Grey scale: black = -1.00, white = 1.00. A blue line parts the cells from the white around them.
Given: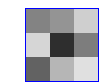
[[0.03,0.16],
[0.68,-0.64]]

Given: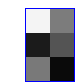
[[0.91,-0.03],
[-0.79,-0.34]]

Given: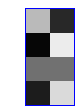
[[0.46,-0.69],
[-0.95,0.85]]

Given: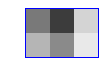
[[-0.05,-0.53],
[0.42,0.08]]

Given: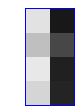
[[0.77,-0.81],
[0.50,-0.44]]

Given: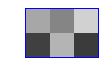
[[0.31,0.04],
[-0.50,0.41]]

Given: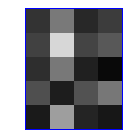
[[-0.60,-0.05],
[-0.49,0.69]]

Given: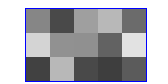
[[0.05,-0.43],
[0.66,0.14]]
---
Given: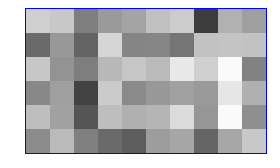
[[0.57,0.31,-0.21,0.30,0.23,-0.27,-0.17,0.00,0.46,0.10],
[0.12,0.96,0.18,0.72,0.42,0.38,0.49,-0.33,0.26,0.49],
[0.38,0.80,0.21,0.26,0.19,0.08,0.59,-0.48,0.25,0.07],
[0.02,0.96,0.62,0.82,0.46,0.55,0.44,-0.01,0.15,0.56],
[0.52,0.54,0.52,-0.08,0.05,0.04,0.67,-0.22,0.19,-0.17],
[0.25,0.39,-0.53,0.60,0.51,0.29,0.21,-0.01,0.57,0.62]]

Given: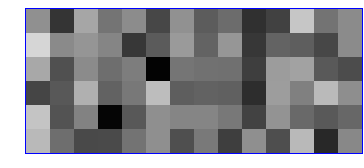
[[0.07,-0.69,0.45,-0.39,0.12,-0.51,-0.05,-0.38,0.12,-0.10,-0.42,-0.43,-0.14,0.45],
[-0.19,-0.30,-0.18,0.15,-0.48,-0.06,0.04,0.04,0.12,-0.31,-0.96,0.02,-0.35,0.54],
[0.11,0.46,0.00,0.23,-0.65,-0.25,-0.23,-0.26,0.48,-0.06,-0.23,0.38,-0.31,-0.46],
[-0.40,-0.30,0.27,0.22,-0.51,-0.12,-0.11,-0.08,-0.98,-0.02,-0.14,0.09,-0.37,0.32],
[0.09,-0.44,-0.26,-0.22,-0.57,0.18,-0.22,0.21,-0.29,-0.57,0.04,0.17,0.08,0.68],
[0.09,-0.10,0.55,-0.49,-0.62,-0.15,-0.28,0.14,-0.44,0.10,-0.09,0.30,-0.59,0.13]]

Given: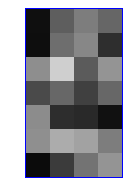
[[0.16,-0.10,-0.54,-0.91],
[-0.02,0.27,0.35,0.12],
[-0.87,-0.68,-0.65,0.10],
[-0.19,-0.50,-0.19,-0.42],
[0.16,-0.29,0.62,0.11],
[-0.64,0.06,-0.14,-0.89],
[-0.20,-0.02,-0.26,-0.88]]

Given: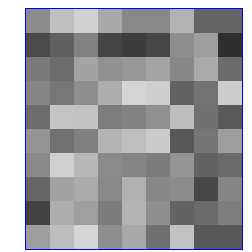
[[-0.32,-0.32,0.52,-0.12,0.32,0.11,0.67,0.49,0.24],
[-0.01,-0.16,-0.22,0.12,0.41,-0.03,0.25,0.36,-0.48],
[0.04,-0.44,0.09,0.06,0.39,0.07,0.34,0.28,-0.20],
[-0.17,-0.22,0.17,-0.03,0.04,0.08,0.44,0.63,0.07],
[0.24,-0.08,-0.31,0.59,0.50,0.41,0.00,-0.11,0.17],
[-0.30,-0.12,0.48,0.13,0.03,-0.02,0.52,0.54,-0.15],
[0.61,-0.10,-0.22,0.62,0.67,0.36,0.11,-0.07,0.04],
[-0.16,0.33,0.06,0.29,0.19,0.14,0.28,-0.15,-0.04],
[-0.64,0.24,0.11,-0.45,-0.52,-0.46,0.02,-0.25,-0.42],
[-0.21,-0.21,0.40,0.07,0.07,0.32,0.64,0.50,0.10]]

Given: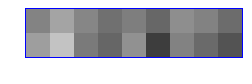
[[-0.35,-0.17,0.02,-0.52,0.14,-0.20,-0.04,0.53,0.24],
[-0.15,0.02,0.11,-0.19,-0.01,-0.12,0.05,0.29,0.03]]

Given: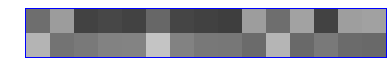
[[-0.18,-0.16,-0.05,-0.18,0.42,-0.16,-0.07,-0.06,0.02,0.54,0.03,0.02,-0.05,-0.10,0.41],
[0.26,0.24,-0.48,0.27,-0.14,0.23,-0.51,-0.49,-0.46,-0.19,-0.48,-0.44,-0.48,0.22,-0.14]]
